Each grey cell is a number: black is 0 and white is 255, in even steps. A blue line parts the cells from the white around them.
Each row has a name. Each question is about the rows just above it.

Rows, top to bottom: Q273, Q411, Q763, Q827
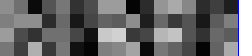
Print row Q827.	[119  63 176  57 119  17   4 127 135 164  10 119  99  70   4  99 170]
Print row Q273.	[142 112  10  84 119  50  76 156 156   4  44 149 170 135  44  63  30]
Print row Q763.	[156  76  50 112 112  70  17 201 209  57  70 182 195  84  50 105  92]
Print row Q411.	[127 142 142  44 105  24  70  99  92 142  30 105  57  84  24  92 127]

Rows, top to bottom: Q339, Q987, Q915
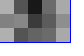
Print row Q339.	[176  84  24 107 169]
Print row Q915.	[176  84 100 107 169]

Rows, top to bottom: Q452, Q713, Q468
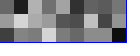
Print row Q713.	[155 213 171 155  85  77 192  69 147]
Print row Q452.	[104  29 178 112 163  49  98  91 118]

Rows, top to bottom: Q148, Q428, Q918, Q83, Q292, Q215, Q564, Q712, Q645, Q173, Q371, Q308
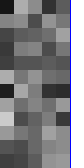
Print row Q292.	[63 84 84 92 84]
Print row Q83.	[ 57 125 132  76 119]
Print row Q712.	[161 111 132 111 153]
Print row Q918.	[ 69  92  98 111 161]
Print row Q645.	[203  76  98 125  57]

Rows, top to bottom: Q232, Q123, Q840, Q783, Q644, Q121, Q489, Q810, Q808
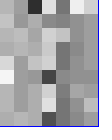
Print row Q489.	[182 158 174 209 125 166 158]
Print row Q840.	[182 189 166 209 195 145 158]
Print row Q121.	[245 158 152  69 138 145 145]
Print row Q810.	[182 158 174 224 117 145 189]

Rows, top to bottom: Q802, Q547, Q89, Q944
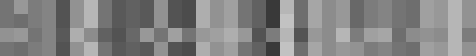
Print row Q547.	[116 110 124 132  83 146 182 116  89  97  89 146  83  76 174 146 160 116
  97  57 194 110 166 140 152 104 124 132 116 110 160 152 182 146]
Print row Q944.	[116 110 124 132  83 146 182 116  89  97  89 146  83  76 174 146 160 116
  97  57 194 110 166 140 152 146 124 132 116 110 160 152 182 146]
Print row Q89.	[146 152 116 132  89 174 140  97  83 104 152 116 160 116 152 160 174 152
  83 124 182  83 152 140 182 124 160 166 110 140 146 140 182 124]

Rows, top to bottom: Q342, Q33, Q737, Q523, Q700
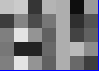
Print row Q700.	[127 228 148  97 174 105  61]
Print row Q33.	[ 61 133  75 119 174  47  83]

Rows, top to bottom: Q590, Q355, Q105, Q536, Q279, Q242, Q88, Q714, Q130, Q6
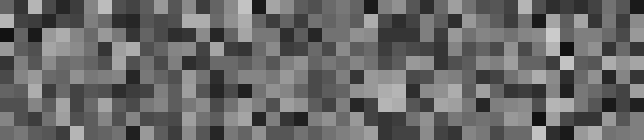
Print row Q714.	[ 80  80 133  93 165  67 106 165  93  74 120 133  93 120 139  74 114 153
 127  80 159 145  93  67 127  38  67 181 173  86  61 165 159 120  38 127
 133 139  80 181 173 120  86  26  67  32]
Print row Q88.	[100  93 173  61 106  67  86  80  46  61  67 127  93 159  86  38  74  32
 114 145 133 100  74  93 100 145 153 173 181  46 139 145 173  93 159 100
  53  61  46 133  32 120 106  86  67 159]

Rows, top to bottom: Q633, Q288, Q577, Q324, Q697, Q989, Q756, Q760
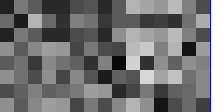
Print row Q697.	[ 91 113  56 136 113  97  49 128   8 209  49 143  97 143 128]
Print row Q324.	[143  91 136 158 151  69 120  76  69 186 201 128 180  20 158]
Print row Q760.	[143  91 136 158 151  69 120  76 136 180 143  20  76 105  63]
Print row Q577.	[ 34 120  91  41  41  76  84  41 143 180 164 151 186 128  76]

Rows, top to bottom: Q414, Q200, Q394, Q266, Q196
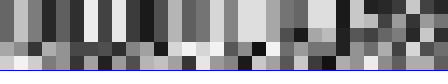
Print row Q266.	[167 140  53 173 147  72  72  79  47 132 161  26 214 242 214 242  87 140
  18 242 110 154 116 116  33 147 110 173  66 214  79 110]
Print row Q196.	[206 242 206 124 147  53 161  33 154  79 181 193 161  53 230 154 132  26
 200 161  87 200  59  18 173 147 236 140  95 173 173  95]
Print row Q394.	[102 193 124  40  95  47 236  66 230  59  26  79 181  95 116 214 132 222
 222 167  79  26 167 187  33  87  66 102 124  40 200  47]
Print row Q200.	[102 193 124  40  95  47 236  66 230  59  26  79 181  95 116 214 132 222
 222 167 116 102 222 222  26 200 187  66 154  53 154 116]

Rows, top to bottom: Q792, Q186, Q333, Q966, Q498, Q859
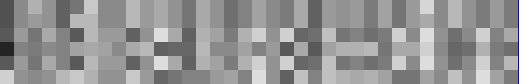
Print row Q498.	[ 89 154 117 169 130  89 184 154 154  97 146 221 169  97 177 162 123 177
 208 146 208 103 111 192 117 130 111 123 208 138 221 146 111 138 208 130
 184]
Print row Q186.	[ 81 138 154 146  97 184 184 138 138 184 154 169 146 117 169 146 111 130
 162 138 123 169  97 154 146 154 123 162 117 154 169 138 184 146 123 154
 123]
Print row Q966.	[ 36 130 123 138 130 162 169 162 138 169 184  97 103 103 184 138 138 162
 130 154  89 169  89 162 177 177 184 117 169 169 208 138 103 111 177 123
 111]

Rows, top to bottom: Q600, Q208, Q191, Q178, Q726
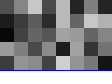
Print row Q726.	[ 60 147 139  66 207 147 121  21]
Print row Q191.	[  8  66 101  86 161 154 101 133]
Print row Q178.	[154 127  74 139  28 161  52 115]

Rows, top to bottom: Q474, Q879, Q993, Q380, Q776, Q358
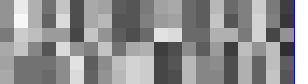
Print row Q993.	[122 204 190 155 155  70 196 147  93  78 106 226 219 106 106 176 176 122
 211  70 147]
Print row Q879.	[147 247 176  99 219  78 169 184  85  85 128 155 162 106  93 196  85 128
 211 128  55]
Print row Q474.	[147 234 176 114 196  78 169 162  93  85 122 162 169 106  93 184 106 128
 204 122  62]
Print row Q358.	[169 114 114 106 140 219  99 147 184 211 204  70  78 184 134 134  78 176
  99 196  85]

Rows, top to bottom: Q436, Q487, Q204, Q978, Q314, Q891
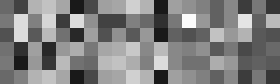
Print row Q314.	[120  25 152  54 186 113 105 186 194 173 128 220 136 113 113 173 152  89
  97  89]
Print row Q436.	[105  66 179 194 166  25  73 160 166 208 179  25 160 144 128  97 136  60
 120  54]
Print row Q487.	[120 220 128 214  60 220 144  66  66 128 105  48 120 251 152  97 136 228
  97 186]

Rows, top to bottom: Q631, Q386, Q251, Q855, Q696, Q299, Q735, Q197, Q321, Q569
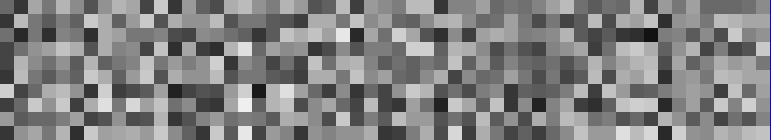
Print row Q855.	[ 68 112 146 160 194 173  83 173 131 139  68 194  47 166  62  47 180 223
 105 160 139 146  54  76 139  83 125 125 105 207 207  97 180 173 139  76
 112  83  68 131 146 166  62 112 187 201 173  97 146 180  68 125  68  83
 201]
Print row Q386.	[ 54 187 119  91 125  97 201 173  97 154 201  83 173 146 146 187  83 119
 119  91  83  62 173 173 119 194 139 160 105  97 139 173 180 139 105 112
 160 119  76 119  68  91 187  76 173 160 194  47 146 154 119 187 180 166
 166]
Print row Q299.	[ 54 187 119  91 125  97 201 173  97 154 201  83 173 146 146 187  83 119
 119  91  83  62 173 173 119 194 139 160 105  97 139 173  68 139 105 112
 160 119  76 119  68  91 187  76 173 160 194  47 146 154 119 187 180 166
 166]

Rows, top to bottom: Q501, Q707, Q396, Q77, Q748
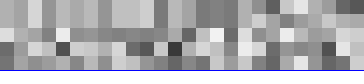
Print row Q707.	[177 164 214 149 185 170 185 149 192 192 206 122 185 164 122 129 122 177
 206 164 129 156 170 200 177 170]
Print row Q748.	[116 164 143 156 177 135 185 143 206 192 149 129 102 135 116 200 156 200
 129 102 170 229 149 102 116 206]

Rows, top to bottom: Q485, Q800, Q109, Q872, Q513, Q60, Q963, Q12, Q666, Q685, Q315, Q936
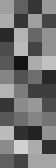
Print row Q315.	[139 209 172  47]
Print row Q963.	[180 124  61  61]
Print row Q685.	[187  47  34 146]

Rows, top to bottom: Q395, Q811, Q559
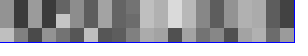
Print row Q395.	[147  59 155  59 100 141  93 163 100 115 191 177 218 184 135  93 147 177
 171  93  66]
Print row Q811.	[147  59 155  59 197 141  93 163 100 108 191 177 218 184 135  93 147 177
 171  93  66]
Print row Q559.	[191 128  74 147 115  86 191  86  93 128 171 163  80 163 115 135  80 163
 177 108 155]

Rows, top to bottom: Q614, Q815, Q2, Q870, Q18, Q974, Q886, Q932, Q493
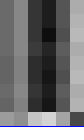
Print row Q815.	[106 135  53  29  85 179]
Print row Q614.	[106 135  53  29  85 172]
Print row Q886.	[106 135  53  29  93 172]
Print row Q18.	[100 129  45  29  85 179]
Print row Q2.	[106 135  53  14  79 185]
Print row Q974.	[100 129  45  22  79 185]
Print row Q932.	[100 129  45  22  85 179]

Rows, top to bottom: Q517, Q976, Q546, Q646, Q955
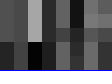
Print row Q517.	[ 80  73 166  43  98  18 112  92]
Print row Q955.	[ 36  66   3  30  98  51 106  51]
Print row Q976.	[ 80  73 166  43  98  18 120 112]

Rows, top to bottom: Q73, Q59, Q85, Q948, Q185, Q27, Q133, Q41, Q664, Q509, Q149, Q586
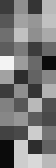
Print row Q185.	[243 156 105  11]
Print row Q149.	[ 11 205  45  99]

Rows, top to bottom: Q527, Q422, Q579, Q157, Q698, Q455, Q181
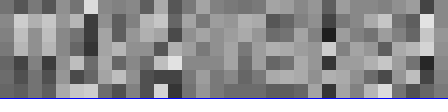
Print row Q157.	[121 182 144 182 136 102  53 164 182 144 144  86 176 157 121 144 164 121
 157 176 170 157 150 205 129 164 150  94 170 182 212 144]
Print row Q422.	[136 205 176 198 150 182  61 144  94 129 182 198 102 164 121 157 150 176
 170  86 102 129 144  68 121 136 170 198 115  94 226 136]
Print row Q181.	[102  94 115  94 170 198 205 108  80 129  80 212  53 115 150 121 108 108
 108  94  94 102 164  53 164 129 182 220 115  80 102 121]

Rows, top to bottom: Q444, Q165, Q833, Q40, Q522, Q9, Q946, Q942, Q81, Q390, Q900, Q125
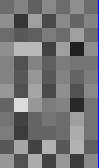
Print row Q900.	[ 88 165  66 178  88 178  95]
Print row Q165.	[143  54 159  74 137 101 131]

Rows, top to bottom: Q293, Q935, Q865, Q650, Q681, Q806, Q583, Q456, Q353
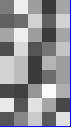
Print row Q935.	[ 97 109 210  97 210]
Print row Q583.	[ 71  64 150 251 174]

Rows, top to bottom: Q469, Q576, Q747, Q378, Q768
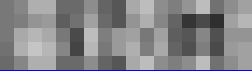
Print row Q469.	[120 134 175 175 106 106 141 100  86 169 189 141 126 148 189 113 141 161]
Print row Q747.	[120 169 182 169 120  74 189 126 154 161 120 161  94  86 134  80 148 148]
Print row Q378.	[113 175 197 182 134  68 182 120 154 175 126 169 100  80 126  74 154 161]

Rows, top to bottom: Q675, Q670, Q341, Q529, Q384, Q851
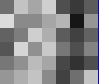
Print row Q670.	[219 138 138 166 181  22 150]
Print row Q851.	[150 174 195 138  65 111 195]
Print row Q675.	[111 195 166 207  79  57  92]

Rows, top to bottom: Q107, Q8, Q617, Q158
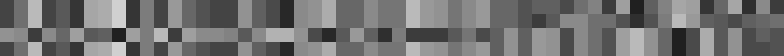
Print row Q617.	[146 138  60 138 103 159  89  96  32 159 124 186  60 159 138 138 130  89
 138 178 178 146  74  40  89 153  96  47 124  60  60  60  89 117  74  96
 146  96 153 146  74 138 111  82 159 186 146 103  32  74 172  89 146  74
  96  82]
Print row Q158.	[ 68 111 186  68  89  53 166 172 208  53 124  68 153 103  82  68  68 146
  96  74  40 138 146 172 103 103 138 117 117 186 153 146 117 138 153  96
 146  96 153 146  74 138 111  82 159 186 146 103  32  74 172  89 146  74
  74  82]

